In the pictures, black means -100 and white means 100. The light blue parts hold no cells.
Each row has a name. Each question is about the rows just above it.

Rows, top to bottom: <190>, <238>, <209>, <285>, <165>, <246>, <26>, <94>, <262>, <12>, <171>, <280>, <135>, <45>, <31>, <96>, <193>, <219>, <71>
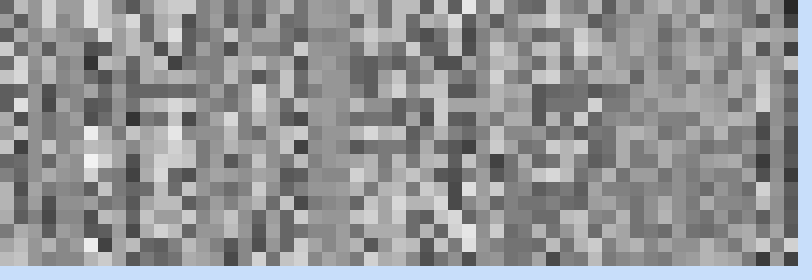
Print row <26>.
[-26 -20  18 -37   1   7  29 -15  23 -20 -20 -20 -15 -20  -4  23 -15  13
  69  13  53 -20   1  18  18   1 -26  35  64  13  53  53 -31 -31   7  41
  29  35 -31 -20 -15 -10 -31 -15 -10  18  29  23   7  35  23  18  35   1
  59  18 -10]
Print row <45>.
[ 41 -37  29  -4   7   1 -26  53  -4 -20 -15  47 -15  53  18   1 -15   1
  59  13 -20   1  18  18  23  41  -4  41  47  -4  59  41 -42  75  23  59
   1   7 -26 -15  -4 -26  29   1   1  -4   7   1  13   1 -15  18   1 -15
  64  18 -26]
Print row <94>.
[-26  75  18 -42  29   7 -31 -26  13 -10  35  47  69  53  13   1 -10  18
  64  29 -15  47  23  23  13  47  13  13 -26  -4 -20  59  29  29  29  41
  13  23 -31 -10 -10 -10  64  -4  -4  23   7  29  29  35  29  23 -15  23
  64  13 -26]

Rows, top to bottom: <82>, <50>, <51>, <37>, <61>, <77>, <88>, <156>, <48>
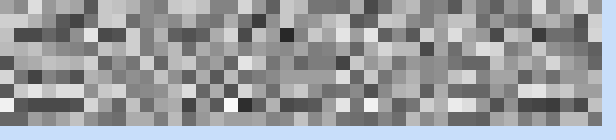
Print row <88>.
[-30  57  79  51  73  73  13  57  67   3   8  13  46  73 -20  35 -36  67
  29 -14  40  57  13 -14  -8   8 -36   8  40  46 -25  35 -14 -20 -20  19
  -2  73  79  46  57  24  24]
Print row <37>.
[ 46  40  51  24   8   3  -8  51  35  62  -2  19  46 -14  35  13  35   3
  24  13   8  29  -2   3  29 -20  35  67  46  46 -42  29 -14  35  73  67
  -2  13  57  13   3  -8 -25]
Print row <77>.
[ 67  -8 -47   3 -14 -36  40  29  -2  13   3  51  13 -25  35 -30  46 -14
  -2   8  24  24  24  24  73 -20  57  -8  19  40   8  13  51  67   3  29
  29 -25  13 -14  19  19  46]

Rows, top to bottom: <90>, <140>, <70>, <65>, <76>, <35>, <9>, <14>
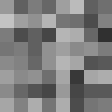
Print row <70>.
[ -3 -40 -25 -45  42  36 -19 -62]
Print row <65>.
[ -8  -3 -25  14  25   8  14  -3]
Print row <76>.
[  8   2 -19  14  42  30 -35 -30]
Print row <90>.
[ 20 -25  -3 -19  25  47 -25 -13]
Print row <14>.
[ 30   2  36  -8  36 -40  -8  -3]
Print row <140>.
[ 53  25  14  42  -8 -13 -40   2]

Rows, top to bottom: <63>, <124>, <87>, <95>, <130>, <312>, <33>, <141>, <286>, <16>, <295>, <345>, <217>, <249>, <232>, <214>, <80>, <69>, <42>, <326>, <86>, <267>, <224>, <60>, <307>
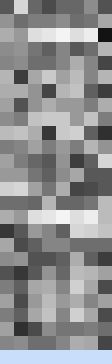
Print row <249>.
[ 63  68  26  -8  36 -46 -41 -31]
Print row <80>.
[-57 -31  20   4 -25  68  63  52]
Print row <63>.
[-31  68 -19 -41 -19 -19  10 -36]

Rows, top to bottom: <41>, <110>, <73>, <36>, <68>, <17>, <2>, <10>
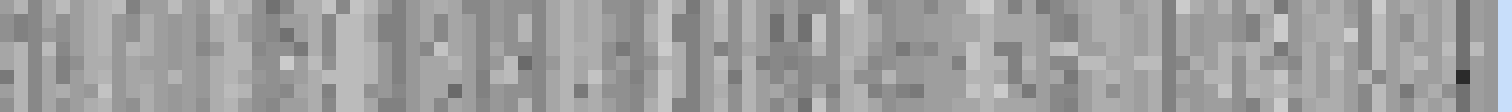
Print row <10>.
[ 13  41   7  30  13  24  36  41  19  13  36  24  19  24  13  36  41  24
  13   7  24  24  36   7  47  47  30   1   1  19  30   7  30  24   7  19
  13  41   7  30  41  30  36  24  13   7  36  53   1   1  24  41  13  41
  24   7  24 -11  53  13  36  41  30  13  19  19  24  24  30  30  41  30
  30  30  24   7   1  24  36  36  30  24  36   1  30  19  24  24  13   1
  30  59   7  30  36  36  24   7  47  24  13  36  24  36 -11  24  19]
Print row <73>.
[ 13   1   7  19  13  24  36  41  19  13  36  24  19  24  13  36  41  24
  13   7 -11  24  36   7  47  47  30   1   1  19  30   7  30  24   7  19
  13  41   7  30  41  30  36  24  13   7  36  53   1   1  24  41  13  41
  24 -11  24 -11  53  13  36  41  30  13  19  19  24  24  30  30  41  30
  30  30  24   7   1  24  36  36  30  24  36   1  30  19  24  24  13   1
  36  59  19  30  36  36  59   7  47  24  13  36  24  36 -11  24  19]
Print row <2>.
[ 24  41   7  30  36  24  19  53  19  30  36  24  19  24  19  36  47  41
  13  13   7  30  36   1  47  47  13  19   7  19  30  30 -17  24   1  19
  13  13   7  30  41  -5  36  13  13   7  24  53  36   1  24  36  13  41
  24  30  13   7  30   1  36  41   1  13   1  -5  24  24  24  53  41  59
  24  -5  24   7   7  24  36  13  30  24  36   1  19  19  24  53  13  41
  36  41  30  36  24  36  24   7  47  24  -5  24  36  13 -11  24  19]
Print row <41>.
[ 24  41   7  30  47  24  36  41  47   1  24  24  47  24  19  53  36  41
  13 -11   7  36  36  53   7  53  41  19   1  19  30  36  30   7   7  19
  13  13   7  30  41  30  36  13  13   7  24  53  36  -5  24  47  13  41
  24  13  24   7   7  13  59  41   7  13  19  19   7  24  24  53  59  30
   1  30  -5   7  19  30  36  36  19  30  36   1  59  36  24  41  13  41
  36  -5  19  36  24  36  19   7  59  24  36  30  24  36 -11  24  19]
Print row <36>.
[ 30  41   7  47   7  24  36  41  19  41  36  24  19  24   7  19  41  41
   7  13  13  -5  36   7  47  47  41  19   1  19   7  53  30  24   7  30
  13  13   7  30  41  36  36  13  -5   7  24  59  36   1  24   1  13  30
  24   7   7  13  41  13  36  41  19  13  -5  13   7  24  24  53  41   1
   1  30  24  47  53  24  24  36  30  24  36   1  30  19  24  41  30  41
  36  -5  19  36  24  36  24   7  47  24  36  24  24  47 -11  47  19]

